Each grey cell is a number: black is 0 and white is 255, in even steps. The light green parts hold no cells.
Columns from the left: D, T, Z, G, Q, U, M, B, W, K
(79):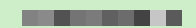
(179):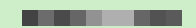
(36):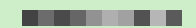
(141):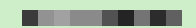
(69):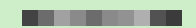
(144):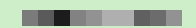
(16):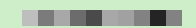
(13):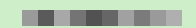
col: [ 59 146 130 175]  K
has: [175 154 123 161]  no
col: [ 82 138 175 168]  U
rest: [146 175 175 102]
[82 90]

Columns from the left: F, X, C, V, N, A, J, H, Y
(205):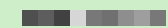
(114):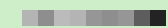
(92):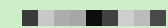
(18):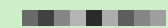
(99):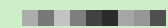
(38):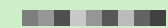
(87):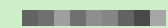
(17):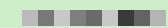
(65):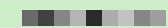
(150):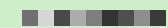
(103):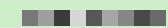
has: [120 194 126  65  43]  yes
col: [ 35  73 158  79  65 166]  Y
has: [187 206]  no
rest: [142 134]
[ 99  73 166]
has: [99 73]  yes
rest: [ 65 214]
[120 112 142 158 120]
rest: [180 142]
[187 180 150 142 150  93  35]

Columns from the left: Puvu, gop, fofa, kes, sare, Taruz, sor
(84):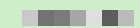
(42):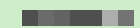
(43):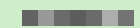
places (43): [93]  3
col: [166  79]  kes
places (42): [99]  2
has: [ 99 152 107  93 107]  yes
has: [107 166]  no

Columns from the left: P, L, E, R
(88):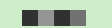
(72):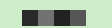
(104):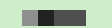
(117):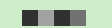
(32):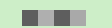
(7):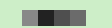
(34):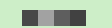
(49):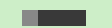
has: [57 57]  yes
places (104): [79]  2 3
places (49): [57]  1 2 3
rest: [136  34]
[ 79 107]
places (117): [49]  0 2

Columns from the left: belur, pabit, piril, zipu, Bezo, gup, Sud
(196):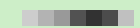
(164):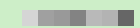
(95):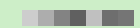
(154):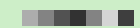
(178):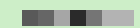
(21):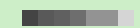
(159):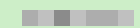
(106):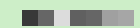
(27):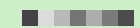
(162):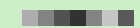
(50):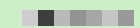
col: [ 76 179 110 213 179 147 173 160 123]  gup
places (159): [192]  1 3 6
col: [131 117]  Bezo
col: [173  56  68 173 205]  belur
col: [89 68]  belur
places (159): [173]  0 4 5
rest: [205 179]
[153  82  50  76 192]

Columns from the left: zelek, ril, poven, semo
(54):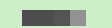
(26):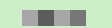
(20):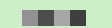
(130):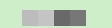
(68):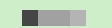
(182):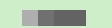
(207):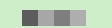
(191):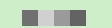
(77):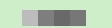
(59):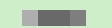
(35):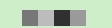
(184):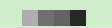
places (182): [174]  0
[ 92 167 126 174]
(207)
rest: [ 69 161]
[161 180]

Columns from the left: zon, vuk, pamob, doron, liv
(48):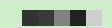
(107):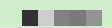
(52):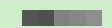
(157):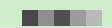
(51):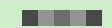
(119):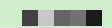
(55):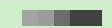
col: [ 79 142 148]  vuk
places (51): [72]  0 4
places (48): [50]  0
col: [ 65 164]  zon
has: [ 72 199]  no
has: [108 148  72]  yes

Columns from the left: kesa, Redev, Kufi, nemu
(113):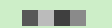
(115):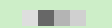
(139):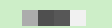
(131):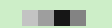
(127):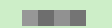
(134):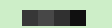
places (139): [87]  2
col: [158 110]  Redev
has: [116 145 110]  no
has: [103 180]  yes

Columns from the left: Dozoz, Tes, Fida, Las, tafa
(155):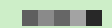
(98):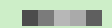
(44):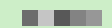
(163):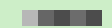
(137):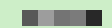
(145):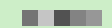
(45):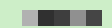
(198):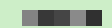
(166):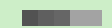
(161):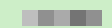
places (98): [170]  3
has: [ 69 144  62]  no
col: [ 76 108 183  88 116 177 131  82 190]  Dozoz
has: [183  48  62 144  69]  no
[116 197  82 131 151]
(145)

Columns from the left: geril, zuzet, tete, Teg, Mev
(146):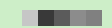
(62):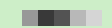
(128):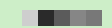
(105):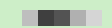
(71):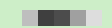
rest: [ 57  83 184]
[213]
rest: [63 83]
[176 213]
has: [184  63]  no
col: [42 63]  zuzet
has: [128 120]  no

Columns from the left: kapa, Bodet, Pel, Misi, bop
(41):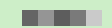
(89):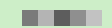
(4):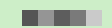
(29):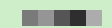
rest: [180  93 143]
[194]
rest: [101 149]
[ 93 122 202]

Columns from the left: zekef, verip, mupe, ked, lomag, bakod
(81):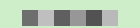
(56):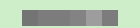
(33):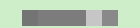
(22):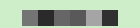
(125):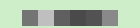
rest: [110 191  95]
[151  82 185]
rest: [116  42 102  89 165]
[48]
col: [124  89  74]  ked
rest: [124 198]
[137]
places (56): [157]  4
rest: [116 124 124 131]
[157 124]

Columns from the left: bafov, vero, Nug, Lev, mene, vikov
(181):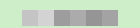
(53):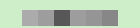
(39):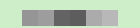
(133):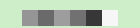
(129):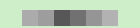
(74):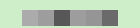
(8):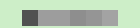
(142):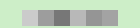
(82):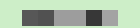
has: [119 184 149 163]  yes
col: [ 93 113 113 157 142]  Lev
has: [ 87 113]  yes
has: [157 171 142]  no

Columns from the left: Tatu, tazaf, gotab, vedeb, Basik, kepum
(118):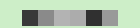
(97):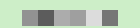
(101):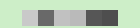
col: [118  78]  kepum
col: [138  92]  tazaf
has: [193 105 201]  no
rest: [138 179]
[172  48 153]

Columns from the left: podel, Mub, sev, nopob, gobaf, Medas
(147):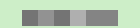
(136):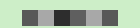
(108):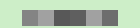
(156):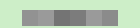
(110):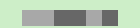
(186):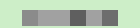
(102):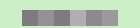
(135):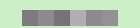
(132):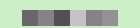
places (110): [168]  0 1 4
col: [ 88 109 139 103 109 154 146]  Medas
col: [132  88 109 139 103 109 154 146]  Medas
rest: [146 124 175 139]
[154]
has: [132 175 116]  no
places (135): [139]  1 4

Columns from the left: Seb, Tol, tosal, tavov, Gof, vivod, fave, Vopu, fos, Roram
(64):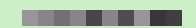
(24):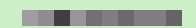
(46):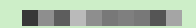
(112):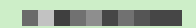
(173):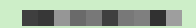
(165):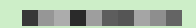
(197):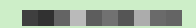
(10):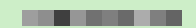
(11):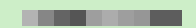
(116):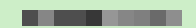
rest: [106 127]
[127 100]
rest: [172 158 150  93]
[93]

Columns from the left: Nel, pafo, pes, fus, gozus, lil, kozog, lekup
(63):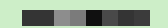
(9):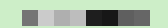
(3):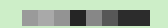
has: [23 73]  no
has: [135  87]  yes
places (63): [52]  0 1 6
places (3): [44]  6 7

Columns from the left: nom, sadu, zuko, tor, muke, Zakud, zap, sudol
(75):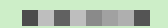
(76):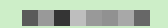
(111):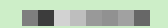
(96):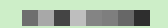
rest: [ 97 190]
[138 161 175  84]
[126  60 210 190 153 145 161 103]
(111)

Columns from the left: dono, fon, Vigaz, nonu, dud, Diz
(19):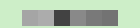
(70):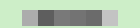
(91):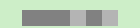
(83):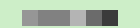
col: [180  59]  Diz
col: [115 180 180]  nonu
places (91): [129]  0 1 2 4
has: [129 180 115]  no

